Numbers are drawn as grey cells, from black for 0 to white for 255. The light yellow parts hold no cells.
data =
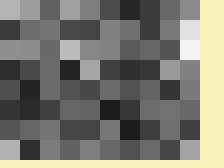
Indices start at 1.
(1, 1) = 179
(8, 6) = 104
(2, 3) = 117
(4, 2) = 73
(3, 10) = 243
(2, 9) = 120
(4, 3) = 106
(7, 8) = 61
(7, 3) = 117
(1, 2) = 156
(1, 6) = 75
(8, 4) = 98
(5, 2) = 36
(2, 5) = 68
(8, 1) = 177
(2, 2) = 108
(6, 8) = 108
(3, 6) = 130
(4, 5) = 165
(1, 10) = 138
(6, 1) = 52
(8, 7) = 81

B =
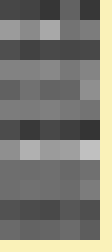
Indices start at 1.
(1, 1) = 71
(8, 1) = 143
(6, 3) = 127
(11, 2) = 76
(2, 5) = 124
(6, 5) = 115
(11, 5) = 79
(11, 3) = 73
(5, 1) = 97
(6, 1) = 124
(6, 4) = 120
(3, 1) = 79
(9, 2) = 109
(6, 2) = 123
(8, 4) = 159
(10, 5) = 124
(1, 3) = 54
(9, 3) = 111
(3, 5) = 72

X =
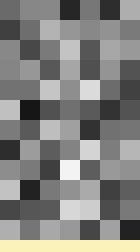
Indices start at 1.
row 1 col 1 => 106
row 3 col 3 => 122
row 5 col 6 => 108
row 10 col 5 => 170
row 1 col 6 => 45
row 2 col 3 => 179
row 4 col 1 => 133
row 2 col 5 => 136
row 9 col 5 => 93
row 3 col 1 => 136
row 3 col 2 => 72
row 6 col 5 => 90
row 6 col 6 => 51
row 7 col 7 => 117
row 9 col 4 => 243
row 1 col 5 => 119
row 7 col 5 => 50
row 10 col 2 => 34
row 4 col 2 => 151
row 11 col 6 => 76
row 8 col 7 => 182
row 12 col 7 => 34
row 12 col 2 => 117
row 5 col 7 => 65

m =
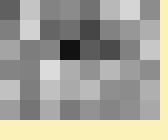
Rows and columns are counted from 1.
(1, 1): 96
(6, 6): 133
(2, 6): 130
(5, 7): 140
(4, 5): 146
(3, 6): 75
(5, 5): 186
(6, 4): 122
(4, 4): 173
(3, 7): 129
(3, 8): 199
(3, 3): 132
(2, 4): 111
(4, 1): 132
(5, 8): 175
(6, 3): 170

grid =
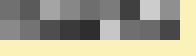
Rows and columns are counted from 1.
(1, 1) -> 112
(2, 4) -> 58
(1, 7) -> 64
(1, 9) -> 143
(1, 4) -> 135

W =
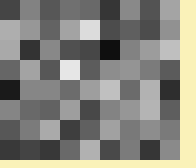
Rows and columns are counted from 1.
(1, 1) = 69
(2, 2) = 151
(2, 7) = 95
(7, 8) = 141
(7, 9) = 122
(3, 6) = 15
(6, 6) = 131
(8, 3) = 56
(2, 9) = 145
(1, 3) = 87
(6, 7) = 150
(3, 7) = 130
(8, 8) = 54
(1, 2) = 130
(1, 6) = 54
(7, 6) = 161
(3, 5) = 71
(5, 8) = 178
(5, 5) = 158
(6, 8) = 180
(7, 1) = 87
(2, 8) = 76
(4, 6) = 141
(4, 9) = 91

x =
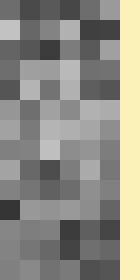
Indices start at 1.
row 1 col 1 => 109
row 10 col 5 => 143
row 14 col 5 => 80
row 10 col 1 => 130
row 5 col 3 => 115
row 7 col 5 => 166
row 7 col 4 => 175
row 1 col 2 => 74
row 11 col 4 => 153
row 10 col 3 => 97
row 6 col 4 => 138
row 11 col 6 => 101
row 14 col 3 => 114
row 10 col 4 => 109
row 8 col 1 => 128
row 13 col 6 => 103
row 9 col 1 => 163
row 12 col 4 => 60
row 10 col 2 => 117
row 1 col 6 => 154
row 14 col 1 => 128
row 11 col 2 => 152
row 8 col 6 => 125
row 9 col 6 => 119
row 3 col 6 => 160
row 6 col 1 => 150
